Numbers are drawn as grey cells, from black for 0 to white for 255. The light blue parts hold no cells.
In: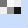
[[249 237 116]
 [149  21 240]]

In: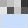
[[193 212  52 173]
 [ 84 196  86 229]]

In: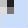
[[ 34 194]
 [119 220]]

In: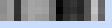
[[156  50 147 164 160 156 111   8  43  53  39  86 190 103 142]
 [157  50 151 165 165 160 114   2  41  47  36  86 195 107 140]
 [155  48 144 164 154 151 112  15  48  63  45  86 184  99 145]]

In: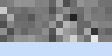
[[128 148 145 145 129 132 100 159  77 108 148 136 138 115 114 120]
 [113 118 107 119 124 121  81 123 143 116 110 133 115 122 105 201]
 [172 103 105  87 118 127 111 167 100  34 104 137 122 121 114 104]
 [132 112 110 107 125 113 150  96 181 158 105 104 141 129 131  80]
 [ 79 123 101 118 119 142  86 188 153 139 103 168  51 113  98 143]
 [116 147 145 153 134 127  75 122 164 208 143 111 230 123 125  88]]

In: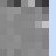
[[ 94  61 141 178  78  54 127]
 [147 149 130 127 138 108 142]
 [146 134 134 136 140 130 137]
 [137 134 137 138 163 194 137]
 [142 135 134 134 137 134 134]
 [138 144 133 132 135 130 139]
 [141 141 135 136 140 129 138]
 [142 127 136 141 137 141 128]]
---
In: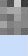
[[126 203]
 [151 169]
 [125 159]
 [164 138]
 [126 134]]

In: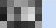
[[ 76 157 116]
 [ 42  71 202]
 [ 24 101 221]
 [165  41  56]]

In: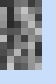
[[ 54 110  61]
 [160 145 129]
 [153 129 165]
 [144  60 186]
 [ 97  88 132]
 [186 122 144]
 [ 86 126 180]
 [ 77 181 153]
 [ 62 105 150]
 [ 75  83 147]]

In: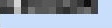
[[ 83 213  76  88  72  72  16]
 [ 53 185 118  88  60  69 110]]

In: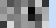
[[151 105  87  51]
 [139 111   4 170]
 [163 132  25 176]
 [ 57 125 148 212]]

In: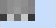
[[132 147 130]
 [131 154 133]
 [ 59 112  54]]

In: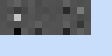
[[ 80  98  89  83  80  82  82]
 [ 80  59  86  75  77  78  80]
 [ 79 196  83  85  83  83  79]
 [ 83  78  86  82  83  80  84]
 [ 84   9  78  86  82  83  85]]
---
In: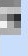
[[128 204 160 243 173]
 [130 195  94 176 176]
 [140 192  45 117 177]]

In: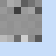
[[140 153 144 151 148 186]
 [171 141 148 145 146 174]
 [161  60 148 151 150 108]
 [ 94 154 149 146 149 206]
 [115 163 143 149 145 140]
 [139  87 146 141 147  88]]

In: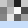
[[200 124 134]
 [161 183 227]
 [ 32 248  95]
 [202  75 159]]

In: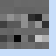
[[102 104 119  63 103  64  99]
 [102 104 146  88 100  87 115]
 [106  99 126  89 108   6 102]
 [104 100 145 143 105 118 110]
 [105 100  47 106 106  75 112]
 [104 103  32 149 103 196 100]
 [105 102 131  48 105 173 106]]

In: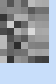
[[136 132  53 102  74 187 186 129 188]
 [ 85 140 111 206  62  81 104 100  51]
 [137 138 176  62 178 111  45 111 145]
 [ 98 128 173 101 150  89 166 114 136]
 [187  89 130 170 218 149 130 169  90]
 [172 113 141 156 167 158 127 161  66]
 [169 112 140 154 169 159 127 164  62]]

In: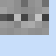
[[150 162  85 154 146]
 [152 150  69 149 142]
 [142 142 187 134 148]
 [107 137  67 167 151]
 [144 140 132 171 144]
 [151 148 195 153 142]
 [111 156  60 140 147]]
